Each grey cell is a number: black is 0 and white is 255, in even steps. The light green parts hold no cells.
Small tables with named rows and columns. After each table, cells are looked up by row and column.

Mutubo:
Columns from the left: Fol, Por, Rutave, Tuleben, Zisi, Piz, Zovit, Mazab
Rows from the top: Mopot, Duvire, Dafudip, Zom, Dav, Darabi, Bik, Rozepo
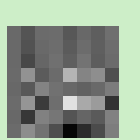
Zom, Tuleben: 107
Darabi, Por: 149
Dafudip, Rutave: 102
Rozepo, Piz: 43
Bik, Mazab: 129
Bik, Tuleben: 118
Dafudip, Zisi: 95
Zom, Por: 146
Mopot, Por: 84
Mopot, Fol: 105
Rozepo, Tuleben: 78
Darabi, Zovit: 155
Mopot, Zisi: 87
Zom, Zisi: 180
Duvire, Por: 82
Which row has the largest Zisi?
Darabi

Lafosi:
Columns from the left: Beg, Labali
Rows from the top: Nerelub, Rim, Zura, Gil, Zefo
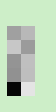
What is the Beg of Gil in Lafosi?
145
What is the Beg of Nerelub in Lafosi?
160
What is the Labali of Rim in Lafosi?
155
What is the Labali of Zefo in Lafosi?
228
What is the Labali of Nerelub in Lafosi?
184
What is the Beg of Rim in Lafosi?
199
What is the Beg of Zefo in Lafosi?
6
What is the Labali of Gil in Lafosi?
190
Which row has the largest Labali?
Zefo

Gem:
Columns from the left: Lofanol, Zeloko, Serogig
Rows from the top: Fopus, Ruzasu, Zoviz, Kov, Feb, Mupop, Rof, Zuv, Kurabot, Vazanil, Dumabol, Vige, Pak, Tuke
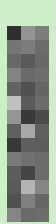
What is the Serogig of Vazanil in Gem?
108
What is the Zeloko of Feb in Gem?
81
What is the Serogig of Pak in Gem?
103
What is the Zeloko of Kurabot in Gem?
95
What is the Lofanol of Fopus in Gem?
47
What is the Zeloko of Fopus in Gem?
147
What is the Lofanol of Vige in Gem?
90
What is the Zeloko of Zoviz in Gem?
90
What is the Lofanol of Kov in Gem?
131
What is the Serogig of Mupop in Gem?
109
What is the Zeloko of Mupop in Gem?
91
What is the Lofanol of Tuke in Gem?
133
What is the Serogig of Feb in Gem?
101
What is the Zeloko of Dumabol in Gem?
69
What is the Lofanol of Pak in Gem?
81
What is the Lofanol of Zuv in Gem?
96
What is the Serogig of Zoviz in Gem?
105
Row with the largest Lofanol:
Mupop

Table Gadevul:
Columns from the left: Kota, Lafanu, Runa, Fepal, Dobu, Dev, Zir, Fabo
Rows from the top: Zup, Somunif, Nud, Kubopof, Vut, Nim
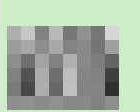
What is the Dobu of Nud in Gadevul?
175
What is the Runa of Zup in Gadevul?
130
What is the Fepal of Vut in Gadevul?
103
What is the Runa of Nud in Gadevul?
163
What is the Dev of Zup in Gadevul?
145
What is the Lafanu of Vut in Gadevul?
72
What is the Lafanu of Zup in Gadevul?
199
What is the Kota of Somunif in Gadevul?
156
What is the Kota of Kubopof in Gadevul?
129
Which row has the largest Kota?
Zup

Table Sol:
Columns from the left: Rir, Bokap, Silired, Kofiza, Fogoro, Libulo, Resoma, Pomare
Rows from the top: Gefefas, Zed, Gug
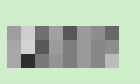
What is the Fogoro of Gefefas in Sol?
87
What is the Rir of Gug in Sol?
168
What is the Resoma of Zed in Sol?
135
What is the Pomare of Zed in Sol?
141
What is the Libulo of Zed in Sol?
154
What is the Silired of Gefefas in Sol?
112
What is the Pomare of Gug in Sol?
187
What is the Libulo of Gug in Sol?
153
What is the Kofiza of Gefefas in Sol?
160
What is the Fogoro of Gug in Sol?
125
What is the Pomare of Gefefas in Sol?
103
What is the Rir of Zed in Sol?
167
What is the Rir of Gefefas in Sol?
158
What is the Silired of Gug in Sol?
121
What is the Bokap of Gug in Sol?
46
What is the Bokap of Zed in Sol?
210
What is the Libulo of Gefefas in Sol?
154
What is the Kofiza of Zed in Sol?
155

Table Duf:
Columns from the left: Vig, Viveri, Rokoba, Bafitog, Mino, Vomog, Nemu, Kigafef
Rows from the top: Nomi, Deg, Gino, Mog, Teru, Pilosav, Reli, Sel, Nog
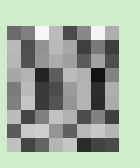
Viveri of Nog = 68
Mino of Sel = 96
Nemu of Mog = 18
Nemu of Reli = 129
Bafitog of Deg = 184
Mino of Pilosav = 149
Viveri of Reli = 69
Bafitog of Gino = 172
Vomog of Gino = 90

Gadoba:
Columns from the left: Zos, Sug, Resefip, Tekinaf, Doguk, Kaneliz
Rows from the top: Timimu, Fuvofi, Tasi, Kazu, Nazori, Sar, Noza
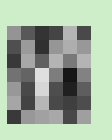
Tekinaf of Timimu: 68
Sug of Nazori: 73
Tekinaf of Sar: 73
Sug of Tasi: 167
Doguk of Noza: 72
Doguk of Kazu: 21
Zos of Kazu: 114
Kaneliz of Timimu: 73

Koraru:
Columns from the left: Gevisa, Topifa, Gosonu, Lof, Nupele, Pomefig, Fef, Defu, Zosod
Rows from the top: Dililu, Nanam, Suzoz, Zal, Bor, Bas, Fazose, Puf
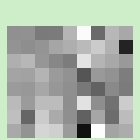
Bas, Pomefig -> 226
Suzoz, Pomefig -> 227
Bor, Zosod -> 123
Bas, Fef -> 142
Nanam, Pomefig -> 186
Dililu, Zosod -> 168
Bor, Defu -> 137
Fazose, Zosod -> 188
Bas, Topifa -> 155
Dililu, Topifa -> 145
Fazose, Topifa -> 102
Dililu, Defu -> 183
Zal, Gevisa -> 164
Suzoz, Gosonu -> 150
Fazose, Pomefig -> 97
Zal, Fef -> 153
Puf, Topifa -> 147
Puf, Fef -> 253
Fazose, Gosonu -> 203
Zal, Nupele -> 146

